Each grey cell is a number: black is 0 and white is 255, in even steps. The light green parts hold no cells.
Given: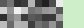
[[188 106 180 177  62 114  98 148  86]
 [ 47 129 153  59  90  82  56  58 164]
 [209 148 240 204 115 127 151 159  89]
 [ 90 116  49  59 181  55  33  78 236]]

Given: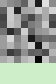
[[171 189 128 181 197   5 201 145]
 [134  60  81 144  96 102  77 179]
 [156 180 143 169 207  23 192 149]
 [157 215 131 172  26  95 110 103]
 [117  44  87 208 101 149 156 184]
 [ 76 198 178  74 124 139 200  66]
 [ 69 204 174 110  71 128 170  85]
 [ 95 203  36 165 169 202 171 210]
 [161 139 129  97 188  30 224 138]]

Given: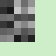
[[131 140  26  72  34]
 [ 97 105 122  85 101]
 [ 55  38 158 134 167]
 [107 115  73  85  74]
 [ 46  24 198 139 192]
 [ 71  66 169 109 148]]

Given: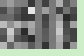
[[181 101 151 141  90 123  51 122 165  55 152]
 [ 79 180  82  67  42 118  93 120 175  93  67]
 [ 94 204 110  43 157 119  90 122 200  79  65]
 [187 145 179 142 168 123  73 124 183  72 161]
 [103 106  76  55  58 120  65 120 152  42  65]
 [ 76 121  89  60 230 121 158 123  64 116  76]
 [136 157 128 124  55 121  64 121 174  86 127]]

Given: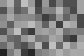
[[ 33 122 160  59  38 125 137 153 177 155 169 167]
 [108 148  98  80 121 182  78 192 106 186 144 176]
 [151 107  98 151 174 119 126 166 156  79  56 157]
 [ 82 142 191  91  59 155 163 149 174 114 128 123]
 [144  96 159 163 188 153  97 167  65 182 166  72]
 [135 167 135 140 137 113  62  88 153  99 137  74]
 [ 82 152  91 112 174  77 134 129 182 117  74 163]
 [148 179  98 191 154  63 152  74 129  80  80 163]]

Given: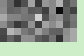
[[ 68 101  74 143 141  93  80 115  48 147 167]
 [ 74 182 161 121 104 159 126  99  96 141 167]
 [141 100  57  79 146  61 162 140 165  80 113]
 [169 133 131 118 113 209  82 129 142  93 118]
 [140  98 104 121  89  94  62 138  12  93  66]
 [135 101  50  80 163  55 150 136 177  82 115]]
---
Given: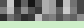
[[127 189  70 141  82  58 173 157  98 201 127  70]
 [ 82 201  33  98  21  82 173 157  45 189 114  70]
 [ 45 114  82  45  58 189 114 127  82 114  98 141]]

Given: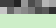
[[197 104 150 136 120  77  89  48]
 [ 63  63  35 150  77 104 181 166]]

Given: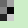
[[133   6]
 [105 162]
 [ 35 202]]

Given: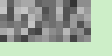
[[196  82 184 196 154 168  82 111 184  82  98 184 154]
 [184  98 154 168 168  98 111 111 154  98  52 141 141]
 [168 184 126 184  82  67 168 141 126 184 126 141  82]
 [126 111 126 111 196  98 126 111 126  98 154  82 141]
 [111  82 168  98 184 154  98 111 168  82 154 141 168]
 [ 67 154  98  67 126 141 154 126 111 154  67 126 141]]

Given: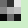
[[135 177 191]
 [107  48 230]
 [  7 107  20]]

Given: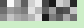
[[141 196 169 156 181 224  26 125  96 169 112]
 [112 156 141 125 224 181  96 156  70  82 196]
 [ 82 250 169  96 208 237  70  26 208 181  40]]
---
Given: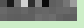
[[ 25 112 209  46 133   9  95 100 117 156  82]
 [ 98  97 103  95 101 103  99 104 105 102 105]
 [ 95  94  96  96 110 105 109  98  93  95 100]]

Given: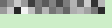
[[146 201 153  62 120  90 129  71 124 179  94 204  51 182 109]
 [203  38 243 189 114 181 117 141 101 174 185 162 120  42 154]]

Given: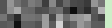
[[149 113  93 124 112  61 136  70 104  74  70  58 149 117  84]
 [143 168 106 103  77  81 103 111  64  14  67  44  90 179  84]
 [ 78  42 116 115 109 157  71 162 110 146 152 166  85  67 117]
 [ 95  16  96  95  83 158  92 210  83 100 153 130  93  92  89]]

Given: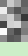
[[202 167  97 124]
 [122  85 112 237]
 [205 136  56 182]
 [209 215 133  70]
 [102  71 124 252]
 [ 87  95 168 138]]

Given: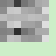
[[134  59 117 134 169 175 127]
 [199 202 171 166 156 218 141]
 [178 181 181 190 187 182 187]
 [199 208 163 162 153 222 140]
 [134  45 115 131 170 171 129]
 [193 188 153 149 153 222 140]]

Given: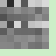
[[ 42 203  88 208 200 217 178]
 [126 144 129 138 107 139 111]
 [104 107 111 120 146 129  81]
 [ 69 214  97 193 200 211 165]
 [131 106 105 106  96 139  93]
 [124 140 137 146 128 148 130]
 [133 122 141 117 113 131 134]]

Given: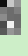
[[200 150  16]
 [108 126 121]
 [108 106 140]
 [241 108  76]
 [150 130  89]]
